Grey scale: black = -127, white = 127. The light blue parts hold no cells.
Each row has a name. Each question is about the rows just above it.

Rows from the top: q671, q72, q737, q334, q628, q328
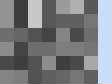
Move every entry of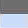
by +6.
-11	-11
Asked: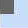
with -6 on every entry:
-31
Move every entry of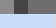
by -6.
6	-65	-23	-23

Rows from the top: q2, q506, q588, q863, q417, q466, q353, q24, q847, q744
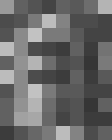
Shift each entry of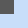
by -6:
-44
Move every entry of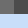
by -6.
-24	-57
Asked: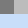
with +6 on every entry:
1	66
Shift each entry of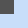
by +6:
-38

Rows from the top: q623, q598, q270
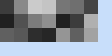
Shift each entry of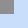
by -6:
9
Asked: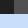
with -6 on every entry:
-101	-52
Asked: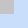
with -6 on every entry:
62
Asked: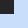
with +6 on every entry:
-83
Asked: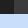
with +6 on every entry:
-89	-61
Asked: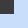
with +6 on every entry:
-61

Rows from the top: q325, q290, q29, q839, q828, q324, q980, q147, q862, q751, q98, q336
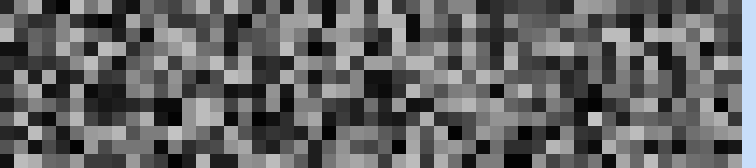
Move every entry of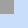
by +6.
38
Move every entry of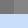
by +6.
-3	11
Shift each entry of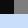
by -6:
-122	-8
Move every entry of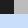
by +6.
-91	66
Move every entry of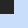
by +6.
-83
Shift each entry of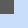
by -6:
-42
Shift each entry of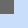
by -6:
-28

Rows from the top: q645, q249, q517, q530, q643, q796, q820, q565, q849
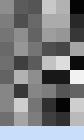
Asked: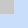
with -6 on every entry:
66
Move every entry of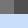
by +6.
-4	-42
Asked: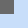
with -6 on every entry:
-28
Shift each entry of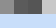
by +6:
20	-30	-36	78

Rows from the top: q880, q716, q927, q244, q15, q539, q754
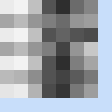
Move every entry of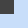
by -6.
-66
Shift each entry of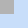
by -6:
45
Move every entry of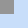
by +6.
27
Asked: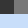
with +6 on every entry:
-68	-1
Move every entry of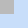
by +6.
64
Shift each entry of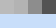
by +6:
64	57	19	-38

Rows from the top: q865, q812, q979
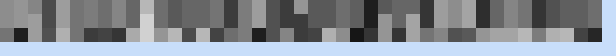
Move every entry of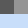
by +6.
-32	27
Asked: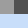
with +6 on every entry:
35	-40
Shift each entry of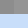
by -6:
7	15
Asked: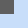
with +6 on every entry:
-26
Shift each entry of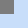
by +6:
3
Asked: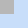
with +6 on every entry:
61

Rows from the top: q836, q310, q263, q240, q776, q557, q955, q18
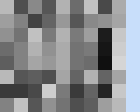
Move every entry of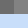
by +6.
-13	8
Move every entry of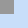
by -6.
18
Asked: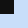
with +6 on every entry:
-105
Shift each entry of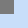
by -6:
-11
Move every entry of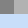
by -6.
-4	44
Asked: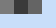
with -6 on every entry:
-11	-75	-33
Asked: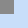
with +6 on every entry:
15

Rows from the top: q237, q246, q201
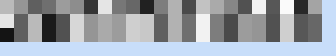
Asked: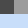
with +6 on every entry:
-47	34
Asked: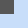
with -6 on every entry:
-46
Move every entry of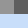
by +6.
27	-26
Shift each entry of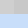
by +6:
85	78

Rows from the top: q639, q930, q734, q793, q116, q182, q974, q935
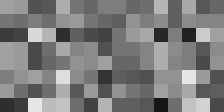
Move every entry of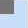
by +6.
-4
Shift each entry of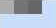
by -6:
40	-16	-30

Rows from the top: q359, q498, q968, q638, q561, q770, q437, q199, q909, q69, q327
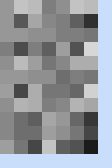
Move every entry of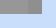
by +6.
29	29	21
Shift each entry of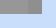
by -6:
17	17	9
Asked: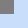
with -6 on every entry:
-7
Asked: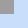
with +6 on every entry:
36
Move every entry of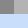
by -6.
1	45
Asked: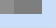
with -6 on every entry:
9	-7	-7

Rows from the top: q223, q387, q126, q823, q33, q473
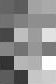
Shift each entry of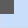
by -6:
-41
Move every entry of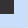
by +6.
-70
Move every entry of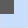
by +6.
-29
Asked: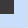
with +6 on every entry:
-63
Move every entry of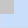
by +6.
76
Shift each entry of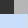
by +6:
-70	60

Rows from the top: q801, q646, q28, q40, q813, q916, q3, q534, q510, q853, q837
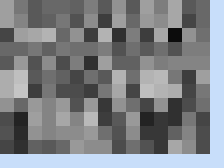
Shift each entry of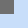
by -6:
-22
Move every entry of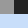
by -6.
19	-98
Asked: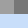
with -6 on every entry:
25	-14

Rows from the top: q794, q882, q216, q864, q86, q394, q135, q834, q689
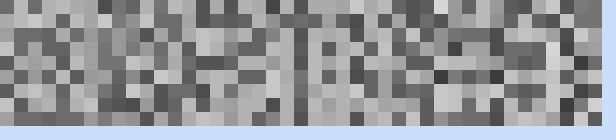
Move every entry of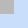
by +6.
63
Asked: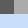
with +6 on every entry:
-29	49
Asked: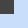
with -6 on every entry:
-65
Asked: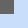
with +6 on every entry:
-21

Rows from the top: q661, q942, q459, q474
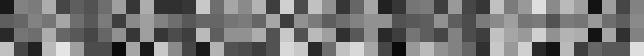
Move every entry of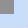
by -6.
11
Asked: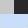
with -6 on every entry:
66	-92
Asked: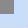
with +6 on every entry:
16
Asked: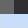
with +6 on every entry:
-19	-73

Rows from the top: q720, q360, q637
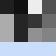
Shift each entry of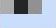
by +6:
50	-84	23
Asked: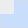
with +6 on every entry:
115
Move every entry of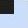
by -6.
-102
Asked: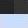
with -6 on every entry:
-96	-80
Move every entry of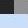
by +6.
-84	23

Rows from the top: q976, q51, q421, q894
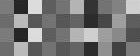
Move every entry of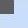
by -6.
-39
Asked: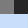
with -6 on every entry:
-10	-95
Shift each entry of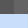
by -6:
-46	-33
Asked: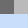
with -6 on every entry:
-25	52
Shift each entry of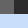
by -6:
-33	-89

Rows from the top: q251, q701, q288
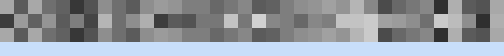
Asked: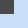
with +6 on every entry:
-46
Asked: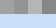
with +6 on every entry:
39	26	59	13
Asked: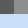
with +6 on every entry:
-30	20
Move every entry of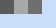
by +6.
-30	46	-10
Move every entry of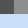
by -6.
-50	8
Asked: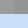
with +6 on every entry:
33	26
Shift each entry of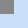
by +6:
13

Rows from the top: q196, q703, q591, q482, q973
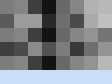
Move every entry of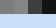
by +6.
4	11	-59	-102
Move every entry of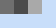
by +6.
-10	-46	47
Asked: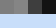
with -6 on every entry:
-8	-1	-71	-114
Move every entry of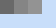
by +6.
-16	11	25
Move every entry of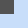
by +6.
-38

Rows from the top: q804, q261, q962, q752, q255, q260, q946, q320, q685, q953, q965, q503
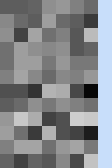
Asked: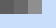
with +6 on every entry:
-28	-15	21
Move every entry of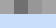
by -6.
30	-21	17	30

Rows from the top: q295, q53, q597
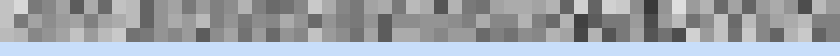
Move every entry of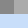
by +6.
13	49
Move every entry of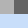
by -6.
45	-33
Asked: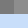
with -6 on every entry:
-12	7
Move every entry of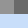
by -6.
14	-27
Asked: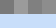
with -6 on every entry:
-12	21	-6	7

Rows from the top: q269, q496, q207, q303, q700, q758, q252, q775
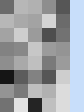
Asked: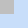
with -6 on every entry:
57
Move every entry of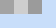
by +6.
41	84	33
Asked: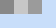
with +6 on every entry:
14	77	33

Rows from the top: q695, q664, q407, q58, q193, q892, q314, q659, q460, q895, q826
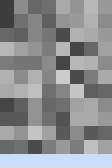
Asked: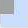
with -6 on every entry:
27
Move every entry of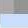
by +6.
47	25
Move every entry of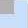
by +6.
55

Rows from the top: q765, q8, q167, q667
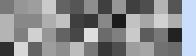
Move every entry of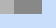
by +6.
58	14	14
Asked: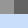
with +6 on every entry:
28	-22

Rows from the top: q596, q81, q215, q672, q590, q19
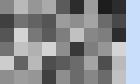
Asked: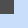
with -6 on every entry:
-55
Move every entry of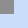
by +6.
20
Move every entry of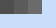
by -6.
-55	-42	-26

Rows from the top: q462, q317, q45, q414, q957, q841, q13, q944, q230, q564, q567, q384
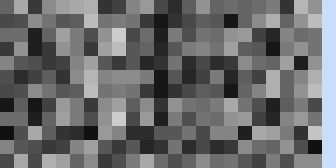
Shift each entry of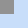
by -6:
12
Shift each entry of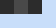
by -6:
-89	-60	-89
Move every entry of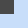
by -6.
-60
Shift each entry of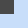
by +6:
-48
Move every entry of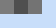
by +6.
2	-42	-6
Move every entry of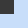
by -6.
-76
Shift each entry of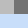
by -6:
54	-18

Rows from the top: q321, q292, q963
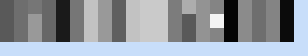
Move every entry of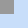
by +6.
31
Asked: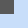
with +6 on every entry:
-32
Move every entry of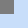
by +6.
3
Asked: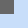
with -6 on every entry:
-30
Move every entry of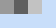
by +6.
31	-26	72
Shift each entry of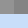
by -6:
13	-2

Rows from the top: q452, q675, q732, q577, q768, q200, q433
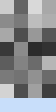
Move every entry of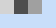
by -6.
77	-55	26
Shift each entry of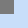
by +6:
1

